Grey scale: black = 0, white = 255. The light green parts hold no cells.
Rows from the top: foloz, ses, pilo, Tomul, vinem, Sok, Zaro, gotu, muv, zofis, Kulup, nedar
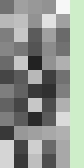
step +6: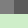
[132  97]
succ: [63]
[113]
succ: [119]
[84]

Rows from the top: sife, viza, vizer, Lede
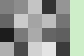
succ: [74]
[210]
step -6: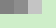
[122 135 190]
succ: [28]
[122]

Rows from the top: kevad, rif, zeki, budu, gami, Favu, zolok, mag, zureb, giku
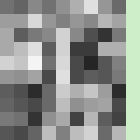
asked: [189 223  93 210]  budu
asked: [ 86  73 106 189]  mag

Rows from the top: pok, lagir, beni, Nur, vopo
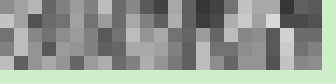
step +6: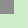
[147]
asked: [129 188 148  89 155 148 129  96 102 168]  Nur
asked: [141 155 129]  beni
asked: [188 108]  pok
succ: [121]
[96]
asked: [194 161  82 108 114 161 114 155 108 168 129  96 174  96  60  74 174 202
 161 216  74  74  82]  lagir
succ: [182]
[102]

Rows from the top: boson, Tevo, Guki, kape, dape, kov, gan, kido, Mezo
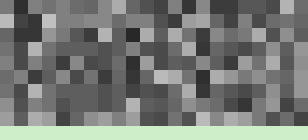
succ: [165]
[102]
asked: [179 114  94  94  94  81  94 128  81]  kape
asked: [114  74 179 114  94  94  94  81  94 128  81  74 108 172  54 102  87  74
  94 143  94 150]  kape
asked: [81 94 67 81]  gan

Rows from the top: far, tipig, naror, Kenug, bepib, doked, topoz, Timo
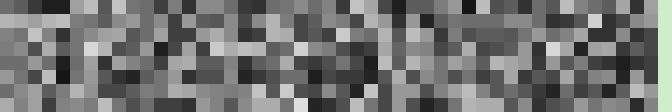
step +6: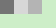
[122 221 186]
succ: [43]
[130]
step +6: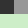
[ 56 158]
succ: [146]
[71]
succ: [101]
[138]

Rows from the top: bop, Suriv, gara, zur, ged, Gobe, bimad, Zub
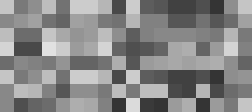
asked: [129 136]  gara
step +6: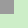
[161]
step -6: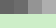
[ 94 102 142 168]
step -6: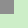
[136]
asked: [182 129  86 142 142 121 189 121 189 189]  bimad
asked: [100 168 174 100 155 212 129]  zur

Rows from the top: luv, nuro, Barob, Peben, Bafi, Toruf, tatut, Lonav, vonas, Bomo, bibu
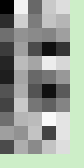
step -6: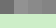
[105 140 132 126]
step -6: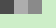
[ 69 167 132]

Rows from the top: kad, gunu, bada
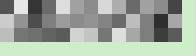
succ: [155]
[140]
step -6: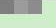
[120 149 134]
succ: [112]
[99]
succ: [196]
[118]

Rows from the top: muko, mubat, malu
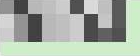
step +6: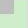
[197]
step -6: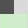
[ 75 212]
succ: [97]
[81]
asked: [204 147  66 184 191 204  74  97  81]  malu
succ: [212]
[147]
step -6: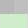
[178 185]

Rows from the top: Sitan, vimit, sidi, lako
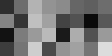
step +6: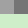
[167 123]
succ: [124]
[154]
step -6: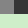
[126  47]
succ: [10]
[88]

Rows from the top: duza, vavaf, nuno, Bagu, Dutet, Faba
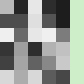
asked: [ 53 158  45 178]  Bagu
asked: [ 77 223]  vavaf
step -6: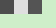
[ 71 217  78]
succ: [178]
[193]

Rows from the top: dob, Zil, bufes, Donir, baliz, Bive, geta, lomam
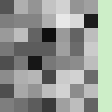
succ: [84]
[175]
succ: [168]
[148]
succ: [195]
[210]

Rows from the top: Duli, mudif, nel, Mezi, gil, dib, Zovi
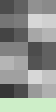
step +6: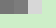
[123 130 221]
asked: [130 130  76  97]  Mezi

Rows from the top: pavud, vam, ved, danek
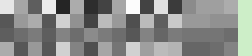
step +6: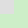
[229]
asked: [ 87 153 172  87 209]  vam

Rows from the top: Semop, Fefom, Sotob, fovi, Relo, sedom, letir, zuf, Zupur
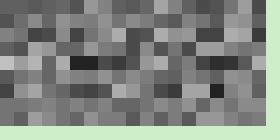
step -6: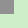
[139]
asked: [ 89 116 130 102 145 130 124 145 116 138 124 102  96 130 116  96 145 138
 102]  sedom
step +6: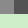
[144  89]
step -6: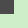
[69]
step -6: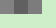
[124  90 118]
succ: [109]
[138]

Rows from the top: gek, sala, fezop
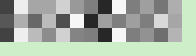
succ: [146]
[110]
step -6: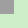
[153]
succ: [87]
[174]
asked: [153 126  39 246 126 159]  gek
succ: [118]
[174]
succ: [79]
[246]
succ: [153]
[126]

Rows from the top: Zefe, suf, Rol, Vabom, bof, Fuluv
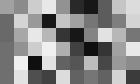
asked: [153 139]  bof
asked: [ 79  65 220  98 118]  Fuluv
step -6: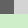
[ 92 206]

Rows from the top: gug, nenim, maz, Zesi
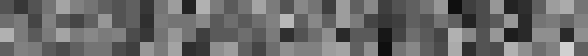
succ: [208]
[96]
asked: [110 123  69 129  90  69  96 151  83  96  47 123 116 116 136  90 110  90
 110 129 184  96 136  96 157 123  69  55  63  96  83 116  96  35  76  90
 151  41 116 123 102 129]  nenim
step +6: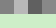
[135 190 102 142]
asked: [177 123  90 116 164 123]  gug
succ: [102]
[129]

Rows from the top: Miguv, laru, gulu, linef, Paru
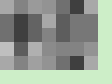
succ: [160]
[147]
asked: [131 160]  Paru
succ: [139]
[131]

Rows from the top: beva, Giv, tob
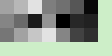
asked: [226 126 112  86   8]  beva
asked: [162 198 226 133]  tob
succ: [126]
[112]
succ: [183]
[226]
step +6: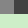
[139  72]

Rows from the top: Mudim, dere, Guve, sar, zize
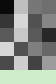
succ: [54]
[215]
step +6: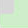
[221]
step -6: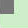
[113]
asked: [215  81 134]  dere
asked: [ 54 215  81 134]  dere
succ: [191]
[119]
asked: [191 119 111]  Mudim

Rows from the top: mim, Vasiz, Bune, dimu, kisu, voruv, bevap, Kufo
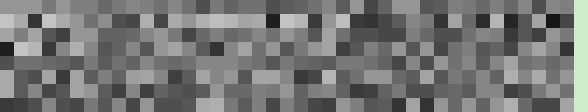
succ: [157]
[163]
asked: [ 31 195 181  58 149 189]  Vasiz
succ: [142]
[79]
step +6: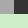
[175  58]
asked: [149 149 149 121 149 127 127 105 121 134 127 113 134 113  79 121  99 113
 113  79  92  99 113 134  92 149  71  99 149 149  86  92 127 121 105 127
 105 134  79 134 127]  mim
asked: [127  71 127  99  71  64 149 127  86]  Kufo

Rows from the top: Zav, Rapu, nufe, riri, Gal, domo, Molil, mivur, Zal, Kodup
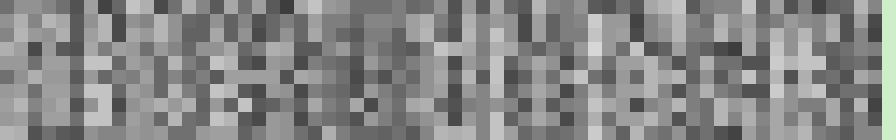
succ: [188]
[98]
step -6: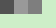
[ 76 147 120]
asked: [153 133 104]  riri
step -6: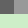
[ 92 147]
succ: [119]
[98]
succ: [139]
[133]

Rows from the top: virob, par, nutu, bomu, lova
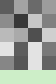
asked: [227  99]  lova
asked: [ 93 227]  bomu

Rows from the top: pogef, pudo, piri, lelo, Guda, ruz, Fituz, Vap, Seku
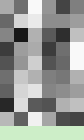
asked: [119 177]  ruz
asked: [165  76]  Seku
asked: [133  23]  piri
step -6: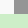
[243 143]
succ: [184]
[97]

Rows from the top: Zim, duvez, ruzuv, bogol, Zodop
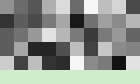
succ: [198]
[138]
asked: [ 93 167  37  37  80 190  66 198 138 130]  bogol

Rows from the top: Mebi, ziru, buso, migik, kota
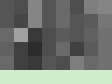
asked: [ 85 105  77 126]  Mebi
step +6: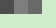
[ 83 132 111]
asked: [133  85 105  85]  ziru
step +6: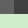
[103  70]
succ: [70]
[133]
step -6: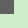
[91]

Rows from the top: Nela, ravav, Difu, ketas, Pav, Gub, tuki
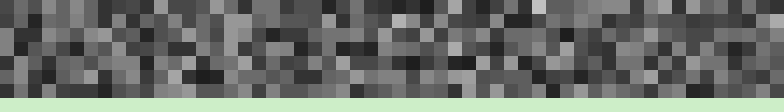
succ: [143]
[65]
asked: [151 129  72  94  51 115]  Pav
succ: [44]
[94]
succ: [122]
[100]

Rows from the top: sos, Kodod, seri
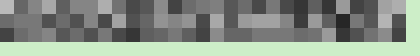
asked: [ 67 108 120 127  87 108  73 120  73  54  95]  sos
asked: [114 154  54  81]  seri
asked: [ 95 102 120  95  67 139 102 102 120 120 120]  seri
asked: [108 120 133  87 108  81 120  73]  seri
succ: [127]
[87]

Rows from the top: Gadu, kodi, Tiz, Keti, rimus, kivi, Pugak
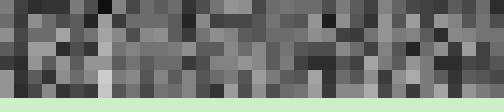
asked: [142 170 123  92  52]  kivi
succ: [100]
[72]

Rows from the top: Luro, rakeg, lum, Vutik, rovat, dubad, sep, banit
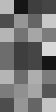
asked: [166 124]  lum
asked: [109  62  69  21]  rovat
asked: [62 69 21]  rovat
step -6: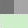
[110 160]

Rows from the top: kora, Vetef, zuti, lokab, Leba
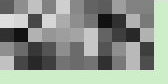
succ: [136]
[99]
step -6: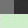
[109  42]
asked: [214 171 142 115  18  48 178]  Vetef

